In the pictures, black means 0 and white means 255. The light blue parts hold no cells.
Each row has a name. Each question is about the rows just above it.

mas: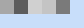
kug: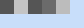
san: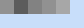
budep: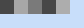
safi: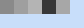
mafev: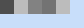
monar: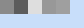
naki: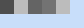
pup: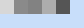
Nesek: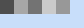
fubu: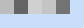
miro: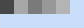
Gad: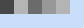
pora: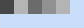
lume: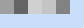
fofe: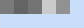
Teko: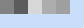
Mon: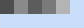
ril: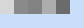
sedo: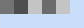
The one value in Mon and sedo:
[78]
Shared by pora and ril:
[107]
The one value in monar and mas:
[92]
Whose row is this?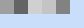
lume
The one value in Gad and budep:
[71]
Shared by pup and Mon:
[138]

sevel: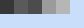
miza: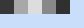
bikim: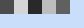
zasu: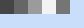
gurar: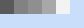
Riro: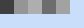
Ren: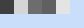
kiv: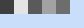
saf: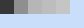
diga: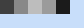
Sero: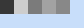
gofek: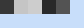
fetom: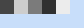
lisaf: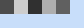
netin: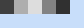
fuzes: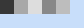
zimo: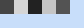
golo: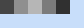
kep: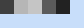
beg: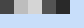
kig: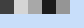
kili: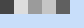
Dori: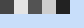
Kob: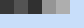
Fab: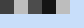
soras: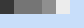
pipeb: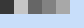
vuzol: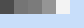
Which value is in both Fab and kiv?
[63]
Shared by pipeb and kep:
[197]
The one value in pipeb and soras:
[55]
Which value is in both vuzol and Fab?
[76]

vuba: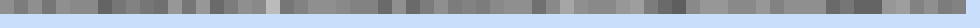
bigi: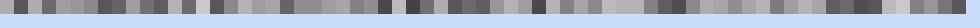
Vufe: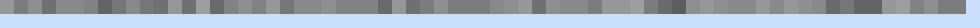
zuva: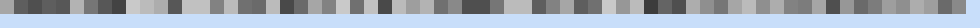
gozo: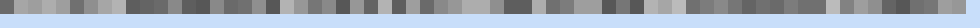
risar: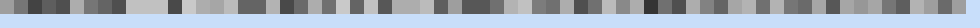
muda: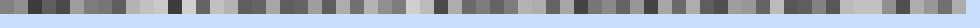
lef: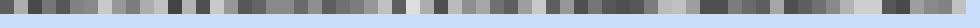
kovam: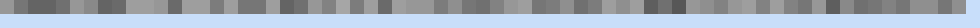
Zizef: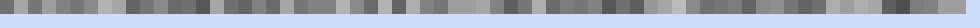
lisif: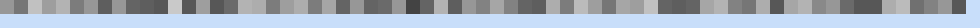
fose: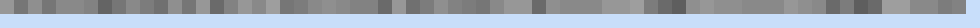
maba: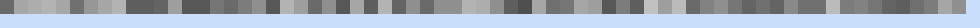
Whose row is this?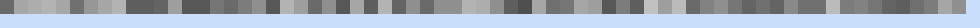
maba
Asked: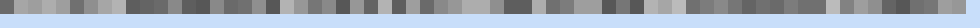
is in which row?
gozo

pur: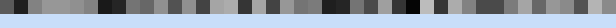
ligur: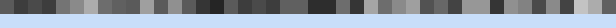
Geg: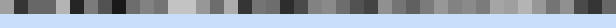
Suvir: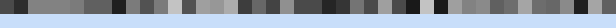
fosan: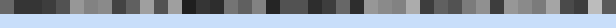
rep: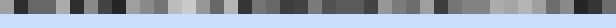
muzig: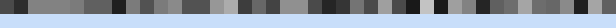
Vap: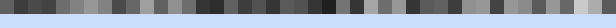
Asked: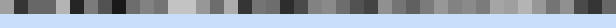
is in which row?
Geg
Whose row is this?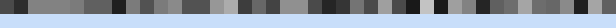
muzig

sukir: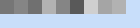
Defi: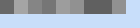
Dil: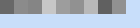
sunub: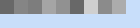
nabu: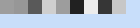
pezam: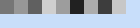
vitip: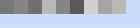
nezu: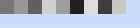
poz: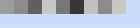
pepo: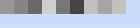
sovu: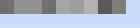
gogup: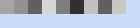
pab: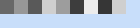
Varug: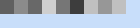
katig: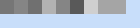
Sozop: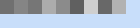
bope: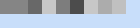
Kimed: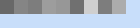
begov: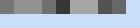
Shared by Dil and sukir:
[133]
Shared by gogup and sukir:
[165]
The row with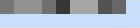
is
begov
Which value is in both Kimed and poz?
[157]
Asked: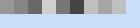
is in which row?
pepo

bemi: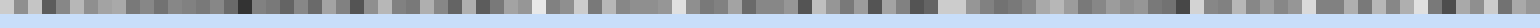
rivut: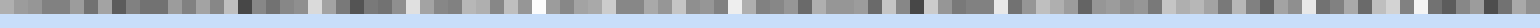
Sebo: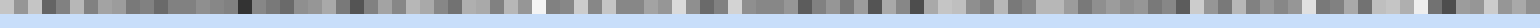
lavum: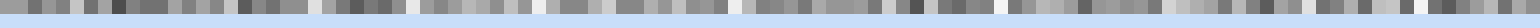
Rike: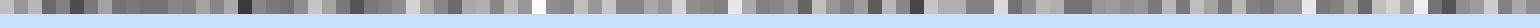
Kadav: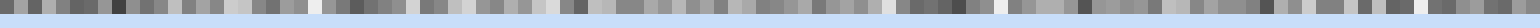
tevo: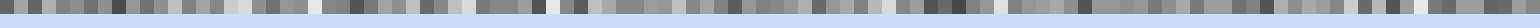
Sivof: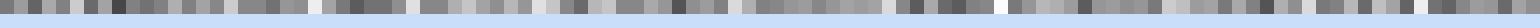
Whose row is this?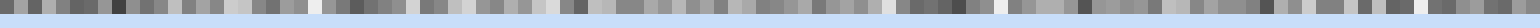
Kadav
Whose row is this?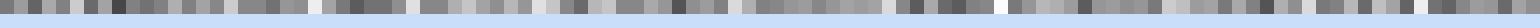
Sivof
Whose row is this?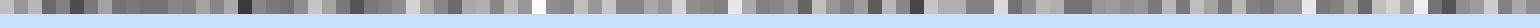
Rike
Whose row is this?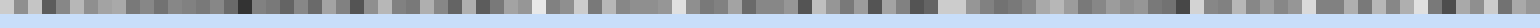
bemi
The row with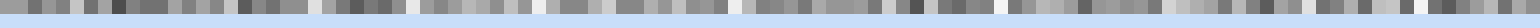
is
lavum

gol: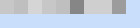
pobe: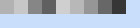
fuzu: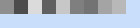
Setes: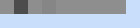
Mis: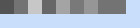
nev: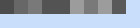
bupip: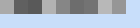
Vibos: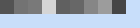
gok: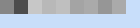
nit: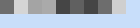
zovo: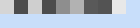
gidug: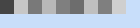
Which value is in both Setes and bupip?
[134]
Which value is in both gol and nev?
[156]
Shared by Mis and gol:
[199]
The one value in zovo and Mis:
[83]
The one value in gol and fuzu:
[199]
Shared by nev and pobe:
[103]
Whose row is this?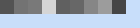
Vibos

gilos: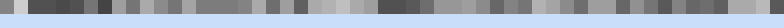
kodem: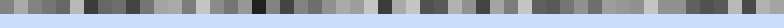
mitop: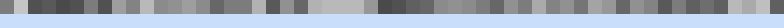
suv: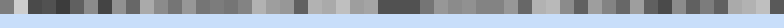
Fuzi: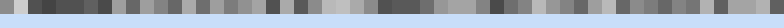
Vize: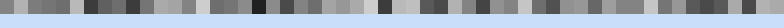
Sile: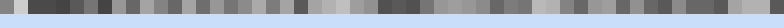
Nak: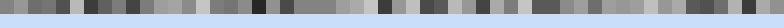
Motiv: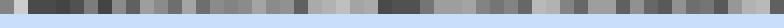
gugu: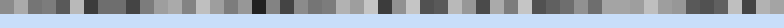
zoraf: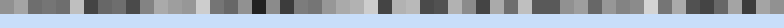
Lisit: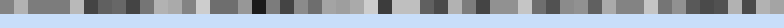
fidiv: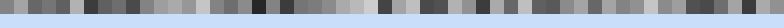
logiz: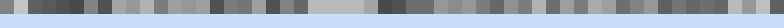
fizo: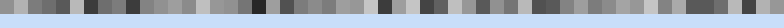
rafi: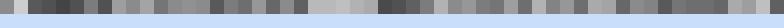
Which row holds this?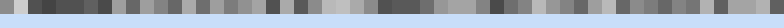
Fuzi
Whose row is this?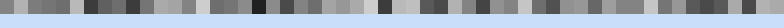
Vize

